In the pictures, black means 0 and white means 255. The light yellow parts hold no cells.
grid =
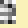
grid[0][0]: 74
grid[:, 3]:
[253, 154, 92, 99, 253, 128]
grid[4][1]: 233
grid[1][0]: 164
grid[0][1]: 232

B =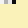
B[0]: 243
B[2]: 233

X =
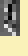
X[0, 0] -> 95
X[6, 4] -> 63
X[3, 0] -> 96
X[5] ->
[96, 46, 85, 104, 69]
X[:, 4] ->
[62, 69, 69, 76, 76, 69, 63, 69, 80]
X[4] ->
[96, 138, 2, 181, 76]
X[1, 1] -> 138
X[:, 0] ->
[95, 104, 95, 96, 96, 96, 96, 96, 104]
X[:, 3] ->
[36, 104, 104, 179, 181, 104, 45, 104, 215]
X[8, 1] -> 104

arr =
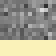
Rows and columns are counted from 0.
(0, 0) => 128
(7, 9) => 113
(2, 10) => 219
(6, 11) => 143
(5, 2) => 129
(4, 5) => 157
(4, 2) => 126
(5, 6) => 124
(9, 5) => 95
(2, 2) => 116
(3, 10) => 149
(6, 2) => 110
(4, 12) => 131
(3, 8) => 102
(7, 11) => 139
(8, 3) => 105
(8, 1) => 108
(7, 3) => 99
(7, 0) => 96
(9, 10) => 120
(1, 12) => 151
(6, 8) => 155
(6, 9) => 147
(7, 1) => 89
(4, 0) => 129
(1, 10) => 123
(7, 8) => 114
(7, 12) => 100
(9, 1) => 114
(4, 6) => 135
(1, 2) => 124
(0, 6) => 117
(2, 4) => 108
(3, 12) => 122
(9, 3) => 121
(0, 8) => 155

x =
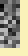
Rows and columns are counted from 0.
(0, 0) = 85
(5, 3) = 180
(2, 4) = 143
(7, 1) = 183
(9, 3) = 143
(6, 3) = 119
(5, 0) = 165
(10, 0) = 97
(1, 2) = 118
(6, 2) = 154
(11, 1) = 139
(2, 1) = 132
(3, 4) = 171
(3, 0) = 177
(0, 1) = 81
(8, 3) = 38
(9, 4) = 157
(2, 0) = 29
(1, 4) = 48
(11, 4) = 194

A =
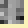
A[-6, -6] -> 163
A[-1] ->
[43, 89, 192, 159, 149, 127]
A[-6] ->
[163, 89, 161, 159, 149, 127]
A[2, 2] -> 161
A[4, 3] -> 159
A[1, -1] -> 128
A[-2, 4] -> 57
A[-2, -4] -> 170

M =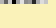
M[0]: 180
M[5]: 224
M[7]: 151
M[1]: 96

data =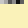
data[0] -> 199
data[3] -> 139

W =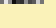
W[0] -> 113
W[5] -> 48
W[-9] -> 143
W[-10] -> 230
